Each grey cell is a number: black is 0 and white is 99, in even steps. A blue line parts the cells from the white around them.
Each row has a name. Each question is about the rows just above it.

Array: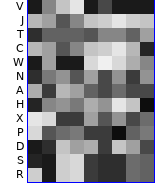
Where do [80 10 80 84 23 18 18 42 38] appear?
R
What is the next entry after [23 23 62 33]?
[57]
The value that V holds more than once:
[10]
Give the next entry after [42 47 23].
[23]

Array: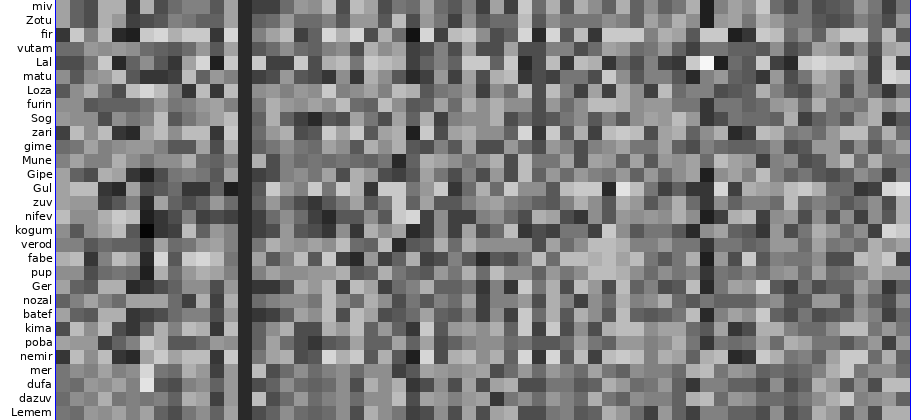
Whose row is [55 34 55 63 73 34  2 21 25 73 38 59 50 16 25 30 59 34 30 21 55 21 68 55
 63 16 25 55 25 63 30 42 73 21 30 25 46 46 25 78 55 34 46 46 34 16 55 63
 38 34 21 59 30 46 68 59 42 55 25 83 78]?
kogum
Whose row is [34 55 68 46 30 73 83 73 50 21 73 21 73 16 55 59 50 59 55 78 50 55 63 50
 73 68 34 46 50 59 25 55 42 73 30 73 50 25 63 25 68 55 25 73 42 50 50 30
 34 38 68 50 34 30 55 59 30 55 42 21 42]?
Loza
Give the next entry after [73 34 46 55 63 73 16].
[38]
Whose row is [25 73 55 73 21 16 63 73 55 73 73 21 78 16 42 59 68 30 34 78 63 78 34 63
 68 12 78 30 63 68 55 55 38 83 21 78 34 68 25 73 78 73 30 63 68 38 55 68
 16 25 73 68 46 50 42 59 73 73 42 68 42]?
zari
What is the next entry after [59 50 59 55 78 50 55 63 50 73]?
[68]

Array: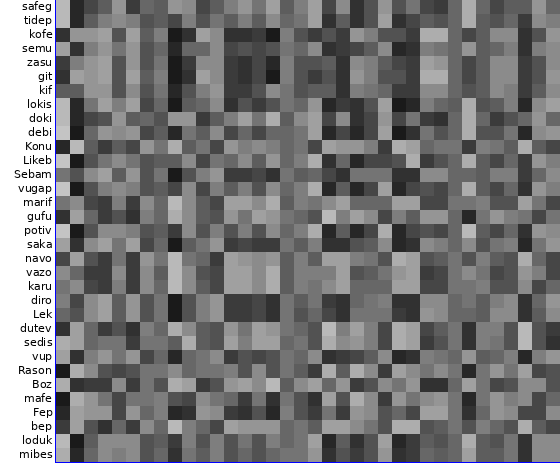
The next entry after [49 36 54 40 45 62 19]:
[36]
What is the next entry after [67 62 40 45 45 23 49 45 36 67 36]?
[27]
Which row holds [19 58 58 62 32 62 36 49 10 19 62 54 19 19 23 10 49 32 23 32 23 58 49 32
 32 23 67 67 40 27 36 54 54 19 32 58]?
kofe
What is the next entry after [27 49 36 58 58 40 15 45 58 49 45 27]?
[45]
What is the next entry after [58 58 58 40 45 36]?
[62]
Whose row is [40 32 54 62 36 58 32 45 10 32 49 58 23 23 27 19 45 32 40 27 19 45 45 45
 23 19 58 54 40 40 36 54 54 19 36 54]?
Lek
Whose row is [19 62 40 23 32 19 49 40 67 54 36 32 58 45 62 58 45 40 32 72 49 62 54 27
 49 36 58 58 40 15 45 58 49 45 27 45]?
gufu

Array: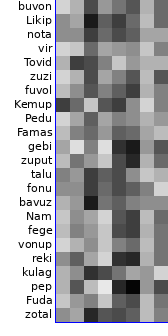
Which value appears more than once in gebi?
[86]
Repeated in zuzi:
[33]
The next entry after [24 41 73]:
[41]
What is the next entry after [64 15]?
[33]
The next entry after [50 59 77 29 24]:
[69]

